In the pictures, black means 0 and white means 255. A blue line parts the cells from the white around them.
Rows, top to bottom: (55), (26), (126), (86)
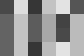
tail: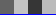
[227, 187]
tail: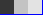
[85]
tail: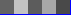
[187]
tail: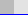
[187]

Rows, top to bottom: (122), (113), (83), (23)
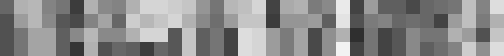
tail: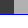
[137, 131, 177, 213, 213, 205, 197, 149, 117, 183, 191, 213, 67, 170, 177, 123, 137, 234, 67, 156, 95, 95, 73, 103, 110, 117, 191, 131, 221]
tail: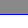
[177, 213, 213, 87, 197, 95, 117, 67, 221, 213, 156, 123, 164, 73, 143, 177, 47, 117, 67, 87, 137, 117, 117, 177, 156, 81, 197]
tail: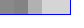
[205, 197, 149, 117, 183, 191, 213, 67, 170, 177, 123, 137, 234, 67, 156, 95, 95, 73, 103, 110, 117, 191, 131, 221]
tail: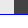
[156, 95, 95, 73, 103, 110, 117, 191, 131, 221]
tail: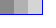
[213, 87, 197, 95, 117, 67, 221, 213, 156, 123, 164, 73, 143, 177, 47, 117, 67, 87, 137, 117, 117, 177, 156, 81, 197]
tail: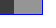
[156, 95, 227, 81, 123, 131, 103, 110, 103, 67, 156, 191, 123, 177]

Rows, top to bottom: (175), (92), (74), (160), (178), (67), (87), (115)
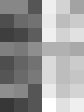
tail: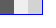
[225]
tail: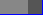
[239, 211, 163]

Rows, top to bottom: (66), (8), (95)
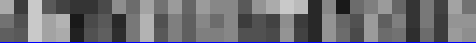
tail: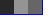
[81, 155, 95, 127, 52, 120, 60, 148, 148]
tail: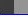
[148]
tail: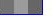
[155, 135, 135, 89, 148, 171, 201, 187, 40, 135, 25, 108, 127, 155, 102, 52, 120, 66, 163, 114]
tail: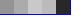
[135, 25, 108, 127, 155, 102, 52, 120, 66, 163, 114]
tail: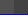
[142, 60, 40, 148, 102, 81, 155, 95, 127, 52, 120, 60, 148, 148]

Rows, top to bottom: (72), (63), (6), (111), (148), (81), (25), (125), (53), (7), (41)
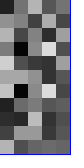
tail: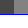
[45, 159]
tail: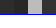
[79]
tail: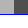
[101, 107, 101]
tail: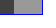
[57, 86]
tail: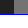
[180, 86, 115]
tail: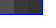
[159]

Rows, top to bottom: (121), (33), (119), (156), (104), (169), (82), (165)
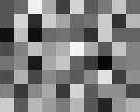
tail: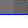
[50, 204, 99, 99]
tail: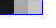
[99, 57, 8, 122, 130]
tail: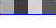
[122, 196, 106]

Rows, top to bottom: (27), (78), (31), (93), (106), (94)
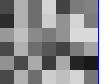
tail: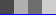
[191, 212, 117]
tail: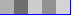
[123]
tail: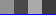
[170, 36, 24]
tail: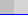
[117]
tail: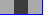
[36, 24]
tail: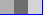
[67, 123, 130]
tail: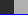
[110, 205, 146, 212, 123]

